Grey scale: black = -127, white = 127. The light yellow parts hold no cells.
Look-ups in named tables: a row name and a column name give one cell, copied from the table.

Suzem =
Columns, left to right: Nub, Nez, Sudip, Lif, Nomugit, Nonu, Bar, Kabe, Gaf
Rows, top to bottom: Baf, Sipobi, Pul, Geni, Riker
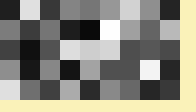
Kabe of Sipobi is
-27
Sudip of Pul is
-45
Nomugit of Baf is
-9
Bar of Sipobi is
32
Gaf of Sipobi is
57
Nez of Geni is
-104
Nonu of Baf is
23
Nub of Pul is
-62
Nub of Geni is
14
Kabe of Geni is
115
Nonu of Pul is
85
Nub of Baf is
-96
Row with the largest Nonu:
Sipobi

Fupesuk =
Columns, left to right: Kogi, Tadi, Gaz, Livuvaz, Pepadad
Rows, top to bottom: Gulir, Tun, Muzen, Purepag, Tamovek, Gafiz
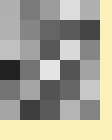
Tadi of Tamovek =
36
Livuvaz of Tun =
-37
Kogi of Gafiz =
37
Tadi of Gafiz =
-65
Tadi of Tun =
6
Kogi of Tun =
49
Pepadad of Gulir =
48
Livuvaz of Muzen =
89
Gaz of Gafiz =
-37
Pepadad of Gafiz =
3
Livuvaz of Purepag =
-43
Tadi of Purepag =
-12
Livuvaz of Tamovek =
-25
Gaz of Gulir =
28
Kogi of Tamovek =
-12
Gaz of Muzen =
-40
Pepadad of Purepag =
35
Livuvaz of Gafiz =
52

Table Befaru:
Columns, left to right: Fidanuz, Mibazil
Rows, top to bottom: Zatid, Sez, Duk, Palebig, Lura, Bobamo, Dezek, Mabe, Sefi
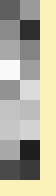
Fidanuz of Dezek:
70
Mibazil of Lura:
90
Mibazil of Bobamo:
60
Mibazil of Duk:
3
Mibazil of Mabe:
-96
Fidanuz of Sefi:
-53
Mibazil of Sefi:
-69
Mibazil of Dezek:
83
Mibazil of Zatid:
26
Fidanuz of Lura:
18
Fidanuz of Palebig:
121
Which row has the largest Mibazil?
Lura

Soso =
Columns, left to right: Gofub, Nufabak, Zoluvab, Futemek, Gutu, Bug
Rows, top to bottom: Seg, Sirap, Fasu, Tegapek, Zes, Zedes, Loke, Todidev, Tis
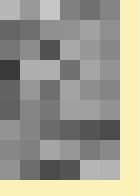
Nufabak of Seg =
24
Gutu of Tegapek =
36
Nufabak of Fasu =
12
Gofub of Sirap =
-25
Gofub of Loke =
19
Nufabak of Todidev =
0
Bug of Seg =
3
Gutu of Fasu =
23
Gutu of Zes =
14
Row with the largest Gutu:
Tis

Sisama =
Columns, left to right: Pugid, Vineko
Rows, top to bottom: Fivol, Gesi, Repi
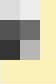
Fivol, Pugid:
92
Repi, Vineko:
54
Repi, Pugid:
-75
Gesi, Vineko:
-19
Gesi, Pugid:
-44
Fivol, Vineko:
108
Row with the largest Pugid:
Fivol

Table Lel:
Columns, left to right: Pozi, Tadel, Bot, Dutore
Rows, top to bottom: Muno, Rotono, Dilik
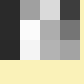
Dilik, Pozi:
-86
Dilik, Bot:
51
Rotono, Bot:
45
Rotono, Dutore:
-10
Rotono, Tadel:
123
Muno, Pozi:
-85
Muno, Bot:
90
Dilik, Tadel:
116
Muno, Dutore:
-66
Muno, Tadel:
32
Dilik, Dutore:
35
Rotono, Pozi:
-85
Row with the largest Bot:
Muno

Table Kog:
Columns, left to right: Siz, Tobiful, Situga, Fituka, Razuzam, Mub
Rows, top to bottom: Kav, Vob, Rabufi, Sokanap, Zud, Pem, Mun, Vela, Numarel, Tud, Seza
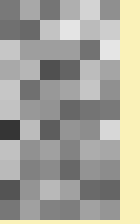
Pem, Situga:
19
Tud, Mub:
-26
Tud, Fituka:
33
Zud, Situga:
24
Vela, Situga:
32
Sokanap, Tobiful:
54
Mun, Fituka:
20
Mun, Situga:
-34
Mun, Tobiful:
60
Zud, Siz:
70
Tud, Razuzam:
-21
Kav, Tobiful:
40
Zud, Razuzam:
69
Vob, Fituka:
100
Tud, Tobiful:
20
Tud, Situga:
56
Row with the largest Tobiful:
Mun

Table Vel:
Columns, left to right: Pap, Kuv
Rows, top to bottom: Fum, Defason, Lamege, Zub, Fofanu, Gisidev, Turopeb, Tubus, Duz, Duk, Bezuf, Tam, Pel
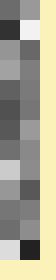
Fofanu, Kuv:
-5
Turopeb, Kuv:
26
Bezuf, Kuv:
-2
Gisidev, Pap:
-46
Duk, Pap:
23
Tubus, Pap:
-15
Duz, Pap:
75
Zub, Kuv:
-1
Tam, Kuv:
13
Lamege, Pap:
21
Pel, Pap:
92
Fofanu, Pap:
-30
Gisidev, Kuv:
-9
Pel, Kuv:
-93
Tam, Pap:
-17
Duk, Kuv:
-39
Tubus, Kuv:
9
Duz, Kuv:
12
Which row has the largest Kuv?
Defason

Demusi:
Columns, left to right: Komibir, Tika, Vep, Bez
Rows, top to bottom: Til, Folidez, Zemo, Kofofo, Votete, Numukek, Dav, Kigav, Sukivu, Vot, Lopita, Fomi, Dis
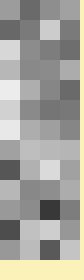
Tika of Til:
-21
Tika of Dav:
45
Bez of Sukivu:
33
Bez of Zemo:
-17
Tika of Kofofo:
9
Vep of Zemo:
-2
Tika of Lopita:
12
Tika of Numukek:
10
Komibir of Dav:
104
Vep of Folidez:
76
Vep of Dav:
31
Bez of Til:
33
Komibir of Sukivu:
-41
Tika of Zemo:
12
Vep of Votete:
6
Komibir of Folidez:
-23
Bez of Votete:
-21

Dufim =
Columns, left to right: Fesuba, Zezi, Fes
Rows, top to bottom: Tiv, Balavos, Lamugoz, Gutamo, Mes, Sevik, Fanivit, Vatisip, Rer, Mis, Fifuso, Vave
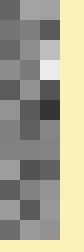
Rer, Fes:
-30
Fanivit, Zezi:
-31
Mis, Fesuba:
-33
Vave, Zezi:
26
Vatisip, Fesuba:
2
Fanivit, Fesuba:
0
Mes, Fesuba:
-35
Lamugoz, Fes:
62
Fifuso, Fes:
24
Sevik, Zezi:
-37
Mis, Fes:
20
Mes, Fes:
-43
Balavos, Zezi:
-1

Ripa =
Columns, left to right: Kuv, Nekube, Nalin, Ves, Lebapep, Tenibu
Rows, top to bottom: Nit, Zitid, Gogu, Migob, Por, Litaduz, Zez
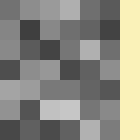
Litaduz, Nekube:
-43
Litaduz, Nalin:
65
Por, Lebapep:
-27
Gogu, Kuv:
9
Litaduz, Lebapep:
-9
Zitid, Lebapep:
-28
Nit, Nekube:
13
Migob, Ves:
-53
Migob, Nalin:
23
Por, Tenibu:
-41
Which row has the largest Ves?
Litaduz

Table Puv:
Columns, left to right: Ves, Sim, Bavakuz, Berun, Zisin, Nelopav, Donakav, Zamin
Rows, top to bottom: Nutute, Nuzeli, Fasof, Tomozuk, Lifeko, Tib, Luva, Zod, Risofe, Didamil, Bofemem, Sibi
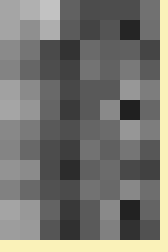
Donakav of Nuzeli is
-90
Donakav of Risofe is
-54
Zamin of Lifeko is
-2
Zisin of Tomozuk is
-12
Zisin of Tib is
-38
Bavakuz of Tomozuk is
-50
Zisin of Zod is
-13
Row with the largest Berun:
Nutute

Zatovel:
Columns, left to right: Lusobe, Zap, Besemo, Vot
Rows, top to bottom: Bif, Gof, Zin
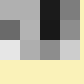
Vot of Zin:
77
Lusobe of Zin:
102
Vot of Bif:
-2
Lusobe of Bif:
48
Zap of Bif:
48
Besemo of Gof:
-103
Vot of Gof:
13
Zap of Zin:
46
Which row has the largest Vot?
Zin

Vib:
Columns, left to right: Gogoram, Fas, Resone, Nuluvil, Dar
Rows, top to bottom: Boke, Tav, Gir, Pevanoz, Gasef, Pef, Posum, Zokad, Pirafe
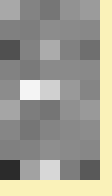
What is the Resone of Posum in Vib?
4
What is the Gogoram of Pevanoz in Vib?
2
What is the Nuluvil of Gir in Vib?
1
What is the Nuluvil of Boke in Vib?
18
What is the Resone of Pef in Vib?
-10
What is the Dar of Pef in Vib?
25
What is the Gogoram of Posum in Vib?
6
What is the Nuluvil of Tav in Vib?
10
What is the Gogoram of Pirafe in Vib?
-84

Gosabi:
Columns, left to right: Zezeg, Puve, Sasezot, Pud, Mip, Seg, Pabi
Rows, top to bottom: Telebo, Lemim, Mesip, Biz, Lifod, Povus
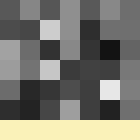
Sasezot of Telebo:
-41
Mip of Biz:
-62
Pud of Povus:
30
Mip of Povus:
-65
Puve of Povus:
-92
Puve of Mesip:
-19
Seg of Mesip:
-108
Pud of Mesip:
8
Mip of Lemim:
-81

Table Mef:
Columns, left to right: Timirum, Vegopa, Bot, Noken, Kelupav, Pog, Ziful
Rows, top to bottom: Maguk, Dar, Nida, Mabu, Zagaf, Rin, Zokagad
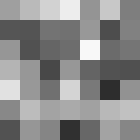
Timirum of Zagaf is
97
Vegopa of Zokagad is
22
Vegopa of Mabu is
23
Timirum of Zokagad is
-45
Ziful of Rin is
65
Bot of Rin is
35
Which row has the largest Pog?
Maguk

